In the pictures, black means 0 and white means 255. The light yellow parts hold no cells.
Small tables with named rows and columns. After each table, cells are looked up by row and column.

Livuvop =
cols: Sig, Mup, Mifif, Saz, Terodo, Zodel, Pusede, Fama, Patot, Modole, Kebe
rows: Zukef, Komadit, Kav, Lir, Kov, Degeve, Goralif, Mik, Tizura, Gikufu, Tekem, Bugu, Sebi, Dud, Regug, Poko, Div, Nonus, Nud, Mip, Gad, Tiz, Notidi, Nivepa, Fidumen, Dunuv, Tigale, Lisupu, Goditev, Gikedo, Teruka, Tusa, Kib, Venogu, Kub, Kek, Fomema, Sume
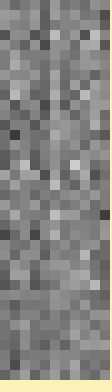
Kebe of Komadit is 78
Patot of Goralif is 150
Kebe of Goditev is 111
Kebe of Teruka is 110
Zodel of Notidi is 146
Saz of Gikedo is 132
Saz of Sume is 99
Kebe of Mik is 124
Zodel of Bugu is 160
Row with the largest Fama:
Div

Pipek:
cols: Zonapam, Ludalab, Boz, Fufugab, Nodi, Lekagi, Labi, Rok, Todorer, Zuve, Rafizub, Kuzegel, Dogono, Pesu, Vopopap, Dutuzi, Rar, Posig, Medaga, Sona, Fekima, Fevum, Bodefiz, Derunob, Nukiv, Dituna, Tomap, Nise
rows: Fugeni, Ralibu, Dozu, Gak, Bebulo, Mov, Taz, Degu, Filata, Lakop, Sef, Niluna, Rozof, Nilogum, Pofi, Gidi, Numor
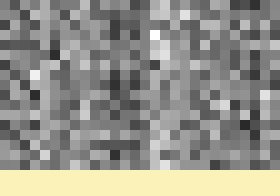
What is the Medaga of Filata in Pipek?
150
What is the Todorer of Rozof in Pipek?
137
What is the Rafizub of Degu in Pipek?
140
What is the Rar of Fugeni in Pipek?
202
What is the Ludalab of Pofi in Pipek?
124
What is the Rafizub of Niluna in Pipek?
132
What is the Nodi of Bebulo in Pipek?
168
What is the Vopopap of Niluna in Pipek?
164
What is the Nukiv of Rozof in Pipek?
41
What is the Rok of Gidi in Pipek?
135
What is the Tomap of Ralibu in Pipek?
112
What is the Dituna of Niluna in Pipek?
58
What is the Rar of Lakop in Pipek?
117
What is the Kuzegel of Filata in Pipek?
49
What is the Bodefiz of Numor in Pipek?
100
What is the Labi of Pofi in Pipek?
104
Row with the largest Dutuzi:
Gak

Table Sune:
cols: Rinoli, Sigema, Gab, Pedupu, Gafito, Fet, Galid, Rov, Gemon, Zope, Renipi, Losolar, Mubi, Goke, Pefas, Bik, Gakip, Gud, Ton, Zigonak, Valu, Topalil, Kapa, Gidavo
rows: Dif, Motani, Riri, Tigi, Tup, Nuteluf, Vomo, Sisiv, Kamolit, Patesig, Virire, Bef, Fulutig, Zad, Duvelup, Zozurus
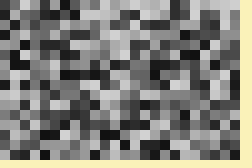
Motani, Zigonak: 209
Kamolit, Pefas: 100
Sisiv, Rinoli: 137
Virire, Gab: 44
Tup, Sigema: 145
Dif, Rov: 89
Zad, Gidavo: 121
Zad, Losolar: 21
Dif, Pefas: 187
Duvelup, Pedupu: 79
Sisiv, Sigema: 206
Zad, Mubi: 130
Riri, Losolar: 70
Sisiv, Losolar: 186
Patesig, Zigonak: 114
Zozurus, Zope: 24
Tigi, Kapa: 142
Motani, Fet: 27
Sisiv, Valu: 132
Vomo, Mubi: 58

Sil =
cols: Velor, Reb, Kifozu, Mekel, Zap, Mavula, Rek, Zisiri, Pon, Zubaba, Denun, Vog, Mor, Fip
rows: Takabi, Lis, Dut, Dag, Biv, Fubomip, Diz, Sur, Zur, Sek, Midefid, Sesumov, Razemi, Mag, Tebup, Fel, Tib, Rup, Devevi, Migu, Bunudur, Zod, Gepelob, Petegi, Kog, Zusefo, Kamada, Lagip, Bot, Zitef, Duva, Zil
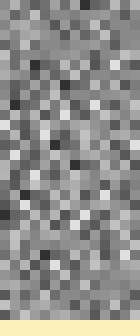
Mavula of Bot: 152
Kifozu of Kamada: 180
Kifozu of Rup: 124
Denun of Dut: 109
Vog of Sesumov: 156
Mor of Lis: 92
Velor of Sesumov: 113
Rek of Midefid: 180
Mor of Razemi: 152
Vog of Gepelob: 193
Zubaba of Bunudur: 164
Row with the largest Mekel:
Rup

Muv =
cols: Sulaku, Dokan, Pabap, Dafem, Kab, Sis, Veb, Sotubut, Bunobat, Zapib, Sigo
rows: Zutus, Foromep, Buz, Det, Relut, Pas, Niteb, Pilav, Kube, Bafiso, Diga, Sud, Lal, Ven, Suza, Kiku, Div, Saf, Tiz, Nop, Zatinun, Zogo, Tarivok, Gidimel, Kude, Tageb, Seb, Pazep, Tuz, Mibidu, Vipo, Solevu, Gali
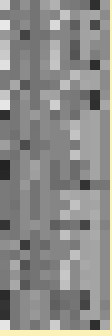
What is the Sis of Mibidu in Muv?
100
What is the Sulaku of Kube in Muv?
122
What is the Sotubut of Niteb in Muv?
121
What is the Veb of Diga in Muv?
132
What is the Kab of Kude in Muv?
105
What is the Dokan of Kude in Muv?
152
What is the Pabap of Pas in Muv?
132
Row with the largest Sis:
Buz

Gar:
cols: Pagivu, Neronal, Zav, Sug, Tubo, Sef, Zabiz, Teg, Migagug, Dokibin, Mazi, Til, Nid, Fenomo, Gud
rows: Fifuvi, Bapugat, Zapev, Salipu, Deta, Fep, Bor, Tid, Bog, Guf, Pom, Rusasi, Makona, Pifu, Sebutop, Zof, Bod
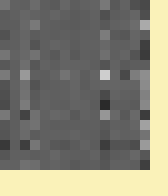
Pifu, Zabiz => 96
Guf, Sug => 90
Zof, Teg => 94
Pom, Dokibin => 92
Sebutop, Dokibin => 92
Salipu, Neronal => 95
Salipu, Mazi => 124
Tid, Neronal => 96
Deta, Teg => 92
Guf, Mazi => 74
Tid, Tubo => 93
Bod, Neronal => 97
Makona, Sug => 114
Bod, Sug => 109
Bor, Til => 98
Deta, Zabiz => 97
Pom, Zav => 123
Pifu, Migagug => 95
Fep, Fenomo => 84
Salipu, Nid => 87
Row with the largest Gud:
Zapev

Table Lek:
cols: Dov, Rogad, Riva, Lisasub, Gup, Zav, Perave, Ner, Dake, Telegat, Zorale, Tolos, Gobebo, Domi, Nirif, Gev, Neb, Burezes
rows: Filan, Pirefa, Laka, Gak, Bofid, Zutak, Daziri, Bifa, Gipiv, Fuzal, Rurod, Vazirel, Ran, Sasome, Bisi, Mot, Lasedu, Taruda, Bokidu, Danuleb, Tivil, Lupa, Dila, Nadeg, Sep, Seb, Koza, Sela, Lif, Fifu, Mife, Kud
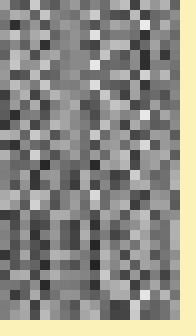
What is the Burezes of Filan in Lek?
98
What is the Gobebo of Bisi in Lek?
108
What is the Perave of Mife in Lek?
111
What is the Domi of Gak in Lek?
112
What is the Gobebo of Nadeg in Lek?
93
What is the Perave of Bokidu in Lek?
95
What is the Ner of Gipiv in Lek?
125
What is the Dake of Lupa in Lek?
117
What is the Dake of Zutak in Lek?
137
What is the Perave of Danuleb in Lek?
128
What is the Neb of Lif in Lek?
104
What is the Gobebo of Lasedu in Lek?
180
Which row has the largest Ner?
Rurod

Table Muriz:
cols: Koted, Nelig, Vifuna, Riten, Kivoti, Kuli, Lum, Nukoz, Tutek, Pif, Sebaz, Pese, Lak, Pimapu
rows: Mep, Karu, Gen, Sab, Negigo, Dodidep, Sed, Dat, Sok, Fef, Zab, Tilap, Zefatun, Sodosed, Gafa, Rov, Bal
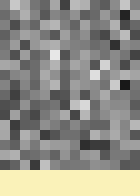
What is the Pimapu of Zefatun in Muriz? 183
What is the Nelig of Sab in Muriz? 131
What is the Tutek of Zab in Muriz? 216
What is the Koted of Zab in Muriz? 79
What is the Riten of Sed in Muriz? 108
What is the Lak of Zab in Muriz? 139
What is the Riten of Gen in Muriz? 102
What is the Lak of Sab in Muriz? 187
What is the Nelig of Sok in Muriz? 82
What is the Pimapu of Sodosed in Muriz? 86
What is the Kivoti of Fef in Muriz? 145
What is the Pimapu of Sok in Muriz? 118
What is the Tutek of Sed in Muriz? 150

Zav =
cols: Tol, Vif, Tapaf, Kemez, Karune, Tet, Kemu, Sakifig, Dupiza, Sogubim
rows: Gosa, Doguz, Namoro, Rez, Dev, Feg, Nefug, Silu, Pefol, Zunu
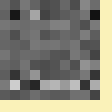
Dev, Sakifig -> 117
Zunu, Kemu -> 92
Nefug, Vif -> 95
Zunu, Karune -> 97
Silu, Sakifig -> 97
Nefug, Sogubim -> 128
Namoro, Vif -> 111
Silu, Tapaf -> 108
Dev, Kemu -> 108
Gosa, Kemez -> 99
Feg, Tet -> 85
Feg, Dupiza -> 104
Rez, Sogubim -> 93
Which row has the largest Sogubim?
Pefol

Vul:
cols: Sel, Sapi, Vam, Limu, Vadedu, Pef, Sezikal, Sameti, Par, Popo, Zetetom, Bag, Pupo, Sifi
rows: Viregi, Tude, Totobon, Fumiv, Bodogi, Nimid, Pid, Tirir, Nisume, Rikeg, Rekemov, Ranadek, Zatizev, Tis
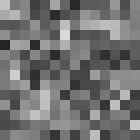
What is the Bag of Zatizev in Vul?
105
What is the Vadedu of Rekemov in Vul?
191
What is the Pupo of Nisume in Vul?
137
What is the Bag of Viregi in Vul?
151
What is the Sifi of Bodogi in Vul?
93
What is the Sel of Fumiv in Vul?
142
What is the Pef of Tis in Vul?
54
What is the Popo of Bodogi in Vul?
93
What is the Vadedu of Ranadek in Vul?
167
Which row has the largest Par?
Totobon

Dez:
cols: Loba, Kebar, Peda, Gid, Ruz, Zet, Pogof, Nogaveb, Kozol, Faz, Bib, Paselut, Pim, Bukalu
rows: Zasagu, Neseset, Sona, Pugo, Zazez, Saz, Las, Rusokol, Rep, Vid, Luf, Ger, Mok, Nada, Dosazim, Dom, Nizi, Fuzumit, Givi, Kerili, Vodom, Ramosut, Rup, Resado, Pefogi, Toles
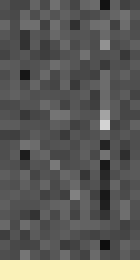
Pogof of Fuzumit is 104
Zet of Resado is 86
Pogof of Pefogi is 59
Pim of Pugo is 88
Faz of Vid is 60
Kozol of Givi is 76
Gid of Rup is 93
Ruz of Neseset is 98
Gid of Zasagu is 100
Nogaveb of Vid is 85
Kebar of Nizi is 79
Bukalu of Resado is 81
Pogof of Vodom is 101

